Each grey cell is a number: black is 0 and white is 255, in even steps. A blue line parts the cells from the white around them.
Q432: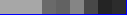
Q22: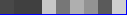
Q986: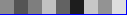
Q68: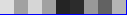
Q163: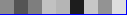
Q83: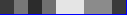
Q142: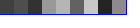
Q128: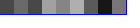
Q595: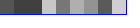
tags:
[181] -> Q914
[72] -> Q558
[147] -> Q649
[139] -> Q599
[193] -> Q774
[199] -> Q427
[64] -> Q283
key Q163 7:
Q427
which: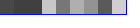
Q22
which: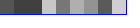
Q595
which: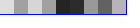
Q68
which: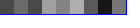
Q128
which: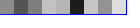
Q163

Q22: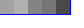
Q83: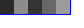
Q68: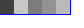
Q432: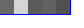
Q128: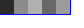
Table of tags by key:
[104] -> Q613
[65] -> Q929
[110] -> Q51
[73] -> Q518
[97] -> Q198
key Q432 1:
Q613
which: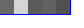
Q432

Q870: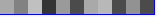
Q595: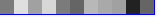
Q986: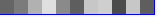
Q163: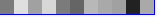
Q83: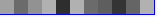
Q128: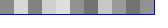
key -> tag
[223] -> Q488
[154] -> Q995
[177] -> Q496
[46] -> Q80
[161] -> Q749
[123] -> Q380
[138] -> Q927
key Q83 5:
Q80
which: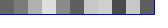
Q986

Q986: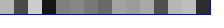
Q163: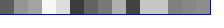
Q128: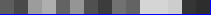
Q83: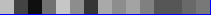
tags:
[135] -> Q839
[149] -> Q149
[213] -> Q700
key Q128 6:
Q149
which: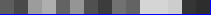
Q128
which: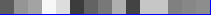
Q163
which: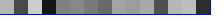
Q986

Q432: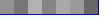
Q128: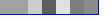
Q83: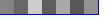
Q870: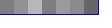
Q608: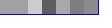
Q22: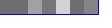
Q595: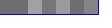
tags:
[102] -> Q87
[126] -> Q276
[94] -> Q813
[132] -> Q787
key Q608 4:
Q813
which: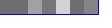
Q22

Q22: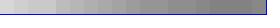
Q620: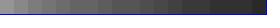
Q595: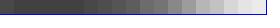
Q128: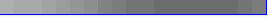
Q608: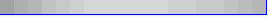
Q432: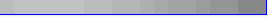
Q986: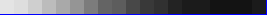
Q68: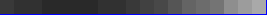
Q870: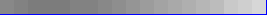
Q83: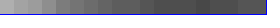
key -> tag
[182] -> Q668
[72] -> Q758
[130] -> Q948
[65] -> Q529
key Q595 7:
Q758
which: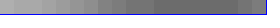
Q128
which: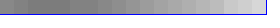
Q870
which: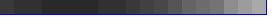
Q68

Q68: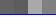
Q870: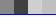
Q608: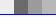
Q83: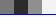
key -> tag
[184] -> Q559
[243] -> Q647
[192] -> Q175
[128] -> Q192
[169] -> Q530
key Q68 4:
Q192
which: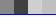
Q870

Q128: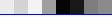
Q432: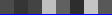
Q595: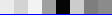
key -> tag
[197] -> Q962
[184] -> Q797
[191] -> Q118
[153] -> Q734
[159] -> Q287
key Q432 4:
Q118
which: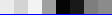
Q128

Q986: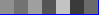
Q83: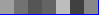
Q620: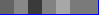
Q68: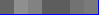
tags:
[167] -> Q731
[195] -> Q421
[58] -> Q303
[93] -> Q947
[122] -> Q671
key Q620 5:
Q731
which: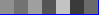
Q986
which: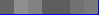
Q68
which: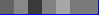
Q620

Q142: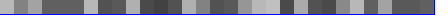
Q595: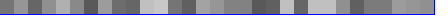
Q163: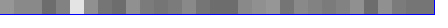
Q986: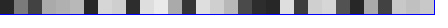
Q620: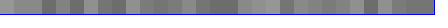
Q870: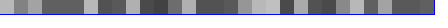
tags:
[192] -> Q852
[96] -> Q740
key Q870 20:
Q852
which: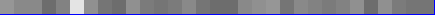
Q163
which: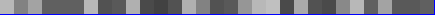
Q142
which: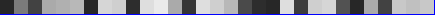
Q986

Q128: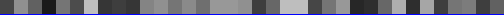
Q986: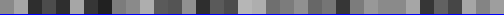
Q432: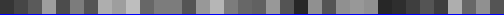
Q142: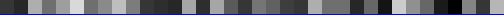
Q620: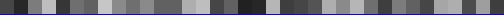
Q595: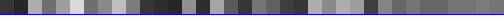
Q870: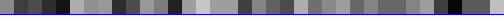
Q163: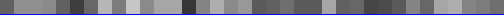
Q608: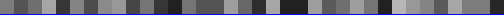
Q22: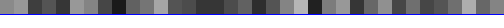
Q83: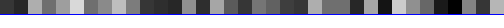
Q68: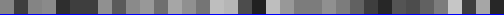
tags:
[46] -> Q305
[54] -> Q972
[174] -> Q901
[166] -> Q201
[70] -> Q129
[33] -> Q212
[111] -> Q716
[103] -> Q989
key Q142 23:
Q901
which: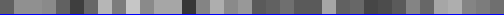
Q163
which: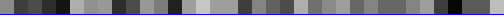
Q870
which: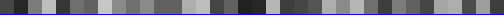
Q620
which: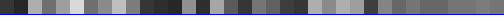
Q595

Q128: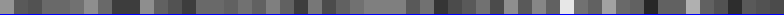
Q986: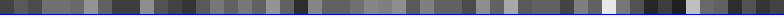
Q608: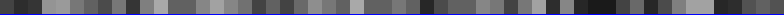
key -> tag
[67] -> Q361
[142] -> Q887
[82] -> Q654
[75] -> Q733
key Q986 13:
Q361
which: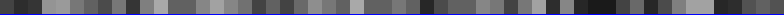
Q608

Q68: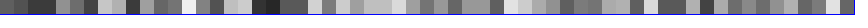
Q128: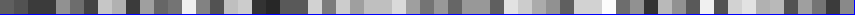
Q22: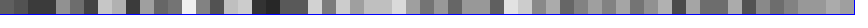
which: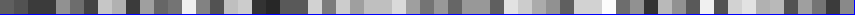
Q128
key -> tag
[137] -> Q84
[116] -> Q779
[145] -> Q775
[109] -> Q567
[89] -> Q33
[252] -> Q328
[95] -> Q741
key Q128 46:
Q775
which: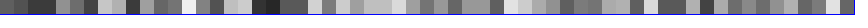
Q68
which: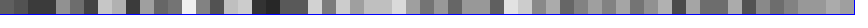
Q22

